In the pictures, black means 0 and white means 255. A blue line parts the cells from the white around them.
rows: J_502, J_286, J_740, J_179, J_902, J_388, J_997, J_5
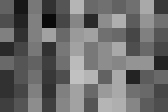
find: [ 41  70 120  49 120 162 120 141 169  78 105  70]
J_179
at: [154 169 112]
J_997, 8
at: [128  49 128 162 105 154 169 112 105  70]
J_997, 3

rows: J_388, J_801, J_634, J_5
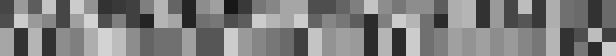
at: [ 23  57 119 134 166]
J_388, 17
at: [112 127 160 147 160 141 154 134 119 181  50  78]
J_634, 31
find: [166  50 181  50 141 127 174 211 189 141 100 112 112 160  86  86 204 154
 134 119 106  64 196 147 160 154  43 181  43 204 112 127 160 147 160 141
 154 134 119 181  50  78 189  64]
J_634
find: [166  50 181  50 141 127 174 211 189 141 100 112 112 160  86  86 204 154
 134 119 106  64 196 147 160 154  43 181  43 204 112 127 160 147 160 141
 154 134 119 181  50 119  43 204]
J_5
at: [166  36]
J_801, 13

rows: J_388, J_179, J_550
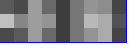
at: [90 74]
J_388, 1
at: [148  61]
J_179, 4
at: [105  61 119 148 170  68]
J_550, 4

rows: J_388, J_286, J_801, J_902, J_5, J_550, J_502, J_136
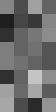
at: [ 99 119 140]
J_801, 2
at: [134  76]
J_388, 1
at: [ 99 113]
J_902, 2
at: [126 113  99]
J_5, 1
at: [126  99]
J_902, 1
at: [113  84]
J_902, 3
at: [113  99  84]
J_5, 2

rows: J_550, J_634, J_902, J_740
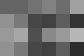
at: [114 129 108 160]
J_550, 3
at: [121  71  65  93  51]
J_634, 2

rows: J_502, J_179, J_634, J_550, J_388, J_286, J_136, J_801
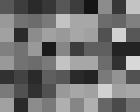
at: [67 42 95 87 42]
J_286, 2
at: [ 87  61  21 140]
J_502, 5
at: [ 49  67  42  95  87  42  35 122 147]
J_286, 1
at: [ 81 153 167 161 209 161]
J_136, 4
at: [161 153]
J_634, 4
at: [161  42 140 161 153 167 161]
J_634, 1
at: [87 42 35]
J_286, 5

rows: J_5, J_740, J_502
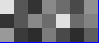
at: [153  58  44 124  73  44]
J_502, 1
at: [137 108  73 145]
J_5, 4
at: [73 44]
J_502, 5
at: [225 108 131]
J_740, 5
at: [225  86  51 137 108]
J_5, 1
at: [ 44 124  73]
J_502, 3
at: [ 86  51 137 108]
J_5, 2

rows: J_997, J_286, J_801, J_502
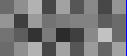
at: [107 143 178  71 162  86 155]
J_502, 1
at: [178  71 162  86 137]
J_997, 3
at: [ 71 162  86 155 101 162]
J_502, 4

